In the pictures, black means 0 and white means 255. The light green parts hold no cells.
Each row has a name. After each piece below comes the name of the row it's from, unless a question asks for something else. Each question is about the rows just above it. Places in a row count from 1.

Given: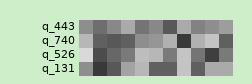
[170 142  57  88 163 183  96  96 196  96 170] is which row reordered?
q_131
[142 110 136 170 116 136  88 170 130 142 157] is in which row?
q_443
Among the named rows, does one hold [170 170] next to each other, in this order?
yes
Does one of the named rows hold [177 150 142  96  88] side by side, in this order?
no
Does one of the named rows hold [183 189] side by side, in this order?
no

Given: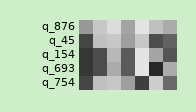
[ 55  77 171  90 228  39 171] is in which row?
q_693
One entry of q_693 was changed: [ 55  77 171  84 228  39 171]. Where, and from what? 4, [90]
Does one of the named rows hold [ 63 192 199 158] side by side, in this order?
no
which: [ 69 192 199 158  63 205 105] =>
q_754

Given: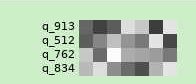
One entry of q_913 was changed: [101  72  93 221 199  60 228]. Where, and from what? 2, [66]
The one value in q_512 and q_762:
[121]
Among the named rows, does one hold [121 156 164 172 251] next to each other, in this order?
no

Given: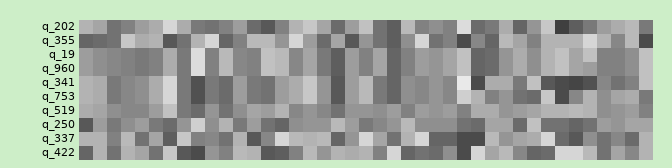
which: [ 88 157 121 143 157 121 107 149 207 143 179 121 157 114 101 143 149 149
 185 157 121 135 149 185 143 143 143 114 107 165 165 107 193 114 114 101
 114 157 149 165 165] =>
q_250
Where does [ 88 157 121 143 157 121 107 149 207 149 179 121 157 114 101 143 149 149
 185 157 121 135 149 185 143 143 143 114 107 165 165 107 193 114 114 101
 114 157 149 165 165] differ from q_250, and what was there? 10, [143]
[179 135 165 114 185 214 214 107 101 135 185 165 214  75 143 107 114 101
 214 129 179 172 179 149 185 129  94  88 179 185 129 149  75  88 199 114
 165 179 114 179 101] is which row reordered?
q_422
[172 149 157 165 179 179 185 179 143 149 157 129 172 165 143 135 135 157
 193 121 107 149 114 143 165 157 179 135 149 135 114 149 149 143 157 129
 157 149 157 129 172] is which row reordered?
q_519
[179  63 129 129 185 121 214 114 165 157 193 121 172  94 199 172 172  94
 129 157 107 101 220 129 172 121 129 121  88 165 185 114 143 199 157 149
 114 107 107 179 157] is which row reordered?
q_202
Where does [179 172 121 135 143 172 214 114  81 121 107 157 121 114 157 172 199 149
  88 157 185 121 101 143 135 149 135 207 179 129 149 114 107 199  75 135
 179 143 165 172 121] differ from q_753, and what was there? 8, [121]
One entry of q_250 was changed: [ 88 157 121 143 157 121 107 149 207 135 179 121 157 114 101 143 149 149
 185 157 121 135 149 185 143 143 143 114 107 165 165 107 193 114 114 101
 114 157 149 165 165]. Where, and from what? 10, [143]

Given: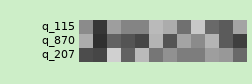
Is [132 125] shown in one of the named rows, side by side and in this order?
no
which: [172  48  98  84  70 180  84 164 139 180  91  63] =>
q_870
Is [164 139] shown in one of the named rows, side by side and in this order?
yes

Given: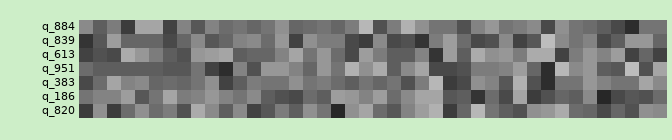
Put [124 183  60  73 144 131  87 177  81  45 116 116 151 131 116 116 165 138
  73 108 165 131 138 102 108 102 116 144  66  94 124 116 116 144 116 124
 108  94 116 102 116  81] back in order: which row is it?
q_383
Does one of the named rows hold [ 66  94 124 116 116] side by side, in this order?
yes
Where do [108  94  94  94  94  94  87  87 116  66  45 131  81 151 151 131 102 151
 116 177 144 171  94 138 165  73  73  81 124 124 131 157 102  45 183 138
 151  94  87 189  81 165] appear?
q_951
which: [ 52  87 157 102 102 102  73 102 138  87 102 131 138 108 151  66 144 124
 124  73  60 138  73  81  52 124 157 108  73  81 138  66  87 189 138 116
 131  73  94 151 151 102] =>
q_839

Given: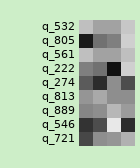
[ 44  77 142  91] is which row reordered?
q_274
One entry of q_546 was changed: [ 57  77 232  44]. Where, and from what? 1, [51]
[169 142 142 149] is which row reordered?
q_813
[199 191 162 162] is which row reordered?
q_532
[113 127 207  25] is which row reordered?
q_805
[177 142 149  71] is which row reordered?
q_721

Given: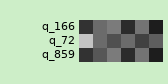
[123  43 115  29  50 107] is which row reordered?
q_166
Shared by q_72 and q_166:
[107]
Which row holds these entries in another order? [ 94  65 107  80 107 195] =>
q_72
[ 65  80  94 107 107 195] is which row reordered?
q_72
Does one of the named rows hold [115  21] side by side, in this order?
no

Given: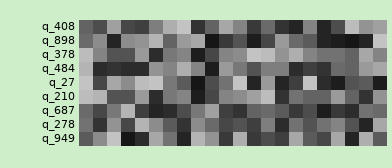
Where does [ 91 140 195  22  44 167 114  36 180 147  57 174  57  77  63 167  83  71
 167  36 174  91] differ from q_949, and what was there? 17, [91]
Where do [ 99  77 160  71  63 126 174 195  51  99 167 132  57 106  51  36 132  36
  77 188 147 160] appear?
q_408

